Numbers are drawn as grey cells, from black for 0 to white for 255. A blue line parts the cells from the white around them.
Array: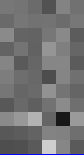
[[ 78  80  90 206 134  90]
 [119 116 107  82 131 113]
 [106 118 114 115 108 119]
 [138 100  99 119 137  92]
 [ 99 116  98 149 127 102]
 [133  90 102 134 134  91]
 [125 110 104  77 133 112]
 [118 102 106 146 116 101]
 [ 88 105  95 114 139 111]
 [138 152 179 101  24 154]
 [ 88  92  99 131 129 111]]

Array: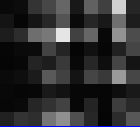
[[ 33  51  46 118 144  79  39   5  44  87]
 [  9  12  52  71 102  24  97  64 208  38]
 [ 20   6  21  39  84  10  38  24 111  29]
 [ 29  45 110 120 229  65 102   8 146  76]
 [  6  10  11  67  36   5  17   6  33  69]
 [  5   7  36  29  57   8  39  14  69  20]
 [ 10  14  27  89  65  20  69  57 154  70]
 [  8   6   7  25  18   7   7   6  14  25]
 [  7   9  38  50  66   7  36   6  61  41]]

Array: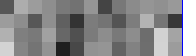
[[211 133 116 147  31  72 146 149  99 130 110 211 156]
 [ 87 173 156 142 121 114 149  68 120 139 149 144 153]
 [156 141  87 143  96  51 124 116  84 125 179 118  55]
 [177 127 121 161 103  80 123 141 121 141 109 210 164]]

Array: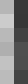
[[187  67]
 [182  56]
 [204  55]
 [185  66]
 [175  79]
 [194  78]]

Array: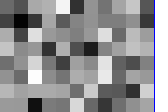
[[154 153  16 123 118 216 104  54 111 144 165]
 [106  82 169 177 244  49 147 115 165 198  86]
 [ 66   3  55 166  90 132 146 126 126 144  56]
 [173  68 223 153 142 127 152 222 106 187 157]
 [196 139 151  50 176  79  28 132 161 193 179]
 [111 146 213 120  63 160 138 227  97  77 129]
 [146 107 253 140 116 173 162 233 105 164 153]
 [183 162 170 170 165 110 202  91  88  48 208]]

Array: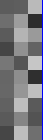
[[ 70 189 111]
 [ 92  94 186]
 [110 157  45]
 [ 91 180 154]
 [ 69 145  99]
 [119  85 198]
 [102 142  47]
 [103 150 191]
 [ 97 190  90]
 [ 90 133  83]]

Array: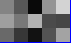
[[105  55  18  83 163]
 [132  87   9 148 211]
 [159 120 178  75  70]]

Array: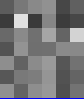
[[144  99 142 152  79 115]
 [ 92 120 137 145  71  96]
 [ 59 225  58 134  60  71]
 [105 138 112 166 100 211]
 [ 83 147 111 112 138 137]
 [142  98 139 154  86 114]
 [ 87 121 125 149  82 100]]
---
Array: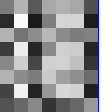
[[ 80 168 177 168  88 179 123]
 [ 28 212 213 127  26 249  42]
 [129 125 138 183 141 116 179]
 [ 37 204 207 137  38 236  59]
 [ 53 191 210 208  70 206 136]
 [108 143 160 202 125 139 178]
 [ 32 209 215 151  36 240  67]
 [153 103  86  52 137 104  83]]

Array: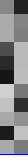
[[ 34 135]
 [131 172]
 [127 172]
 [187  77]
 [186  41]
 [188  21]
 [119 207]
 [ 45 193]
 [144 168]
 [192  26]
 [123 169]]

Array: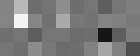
[[126 119  94 117 110 142 116 110 185 131]
 [121 128 131 115 119 170 113 133 243 132]
 [125  93  22 110 108 118 117  94 117 111]
 [ 78 129 166 129 110 108 120 140 111 117]]

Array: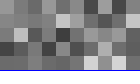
[[130  72 157  73 137 111 152 106 123 151]
 [197 111  85 111 159 196 129 121 128 134]
 [ 97 153 135 153 114  62 124  88 190 123]
 [ 94 110 175 109  79 136  67 121  92  68]
 [112 212 144 210 117 102 107 126 108 107]]

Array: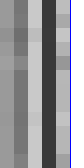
[[189  57 201 118 154]
 [169  57 201 121 154]
 [197  58 189 111 146]
 [178  57 201 118 154]
 [151  57 201 135 159]
 [183  57 201 118 154]
 [182  57 201 118 154]
 [182  57 201 118 154]
 [194  57 195 116 152]
 [182  57 201 118 154]
 [182  57 201 118 154]
 [161  57 201 128 154]]

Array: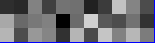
[[ 76 132 194  59  33 112 115  64 130  40  46]
 [ 50 114  76  88 208 107   1 129 120 105 168]
 [124 183 130 197  74 181  49 133 152  77 181]]

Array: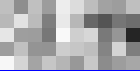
[[191 157 162 189 220 237 156 192 142 191]
 [109 118  84 103 183 233 126 187 226 184]
 [ 37 150 121 215 207 249 119 157 158 230]
 [126 212 132 190 198 205 147 148 192 157]
 [167 157 140 200 152 181 198 164 213 247]]
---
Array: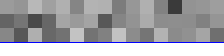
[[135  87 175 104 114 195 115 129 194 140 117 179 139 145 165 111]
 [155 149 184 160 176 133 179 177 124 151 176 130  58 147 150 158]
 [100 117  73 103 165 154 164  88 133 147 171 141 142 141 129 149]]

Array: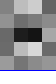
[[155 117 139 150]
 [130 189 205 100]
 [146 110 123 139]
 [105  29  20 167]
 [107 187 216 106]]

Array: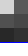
[[ 40  49]
 [212  89]
 [ 80  71]]

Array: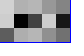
[[ 93 174 182 144 113]
 [210 177 182 152 132]
 [206   2  65 206  23]]

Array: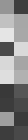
[[ 61  73]
 [149  62]
 [193 167]
 [229 168]
 [ 73 217]
 [216 165]
 [222 177]
 [ 57  85]
 [ 60  72]
 [159  59]]

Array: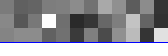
[[132 140 140  97 113  58 127  75 144 187  52 225]
 [123  96 100 125 127 140 114 169 144  92 140  52]
 [136  87 120 253 111  42  54 103 126 195 100  49]]
